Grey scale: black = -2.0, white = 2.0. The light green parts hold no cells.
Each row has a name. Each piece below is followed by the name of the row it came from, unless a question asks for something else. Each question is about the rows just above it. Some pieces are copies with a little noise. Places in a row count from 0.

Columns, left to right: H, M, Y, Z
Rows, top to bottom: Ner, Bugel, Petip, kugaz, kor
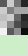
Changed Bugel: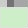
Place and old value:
1, [0.0]
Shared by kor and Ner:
[-0.6]
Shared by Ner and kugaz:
[1.2]

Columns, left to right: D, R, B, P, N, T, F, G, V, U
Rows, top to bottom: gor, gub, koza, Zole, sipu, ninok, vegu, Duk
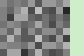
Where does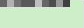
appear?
ninok
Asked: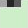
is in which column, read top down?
U

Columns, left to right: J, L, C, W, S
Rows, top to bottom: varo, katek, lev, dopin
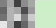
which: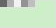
lev
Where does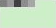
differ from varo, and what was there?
1, [0.6]
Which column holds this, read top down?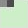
W
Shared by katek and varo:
[0.6]
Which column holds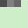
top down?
W
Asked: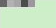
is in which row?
katek

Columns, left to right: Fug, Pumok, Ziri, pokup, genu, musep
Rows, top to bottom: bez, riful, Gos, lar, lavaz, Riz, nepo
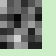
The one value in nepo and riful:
[0.5]
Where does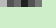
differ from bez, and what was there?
3, [-1.3]
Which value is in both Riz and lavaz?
[-1.1]

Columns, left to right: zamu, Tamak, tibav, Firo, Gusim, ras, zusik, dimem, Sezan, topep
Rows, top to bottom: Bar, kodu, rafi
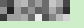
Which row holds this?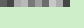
Bar
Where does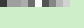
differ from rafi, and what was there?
5, [1.7]
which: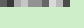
Bar
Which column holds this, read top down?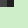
Tamak

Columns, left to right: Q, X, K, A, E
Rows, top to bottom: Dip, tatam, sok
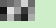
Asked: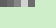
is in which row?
Dip
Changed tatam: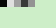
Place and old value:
0, [-1.7]
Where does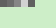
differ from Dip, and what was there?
4, [-0.3]

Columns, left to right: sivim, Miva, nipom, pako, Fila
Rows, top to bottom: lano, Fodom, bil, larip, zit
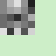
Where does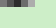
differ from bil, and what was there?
0, [-0.3]
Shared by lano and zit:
[1.5]
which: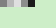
lano
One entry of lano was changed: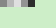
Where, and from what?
4, [-1.5]

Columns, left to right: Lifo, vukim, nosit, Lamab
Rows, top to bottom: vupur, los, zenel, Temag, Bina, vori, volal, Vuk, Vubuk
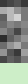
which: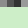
Vuk
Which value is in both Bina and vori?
[-0.1]
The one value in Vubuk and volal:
[-0.1]
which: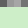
volal
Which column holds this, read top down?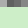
Lifo
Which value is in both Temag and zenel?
[-0.1]
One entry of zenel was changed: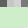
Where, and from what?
1, [0.9]

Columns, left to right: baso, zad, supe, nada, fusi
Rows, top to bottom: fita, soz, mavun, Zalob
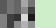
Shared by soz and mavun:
[-1.0]
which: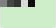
mavun

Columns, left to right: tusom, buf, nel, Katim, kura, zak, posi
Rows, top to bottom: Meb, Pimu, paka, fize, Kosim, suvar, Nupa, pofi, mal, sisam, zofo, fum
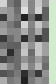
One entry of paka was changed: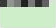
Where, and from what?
4, [-0.3]
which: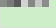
fize
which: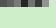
zofo
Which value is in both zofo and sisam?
[-0.3]
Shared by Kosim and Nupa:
[0.5]
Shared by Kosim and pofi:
[0.5]

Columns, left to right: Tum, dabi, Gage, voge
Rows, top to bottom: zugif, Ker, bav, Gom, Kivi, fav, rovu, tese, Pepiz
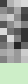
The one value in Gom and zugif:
[0.8]
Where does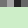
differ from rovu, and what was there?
1, [0.4]

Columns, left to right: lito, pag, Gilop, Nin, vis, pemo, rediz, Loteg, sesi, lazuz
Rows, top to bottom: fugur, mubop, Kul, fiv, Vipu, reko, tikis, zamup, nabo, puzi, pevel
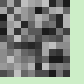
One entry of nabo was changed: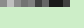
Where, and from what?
5, [-0.8]
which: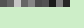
pevel
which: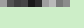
tikis
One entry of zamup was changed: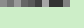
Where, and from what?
7, [-1.0]
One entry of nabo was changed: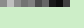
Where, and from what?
8, [-1.6]
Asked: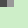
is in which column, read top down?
lito
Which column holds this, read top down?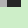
sesi

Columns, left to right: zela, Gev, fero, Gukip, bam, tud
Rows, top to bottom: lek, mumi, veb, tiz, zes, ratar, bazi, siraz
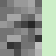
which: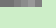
mumi
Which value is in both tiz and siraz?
[0.2]

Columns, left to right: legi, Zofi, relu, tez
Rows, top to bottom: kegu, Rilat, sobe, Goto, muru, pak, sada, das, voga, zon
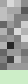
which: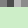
voga
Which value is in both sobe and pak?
[0.0]

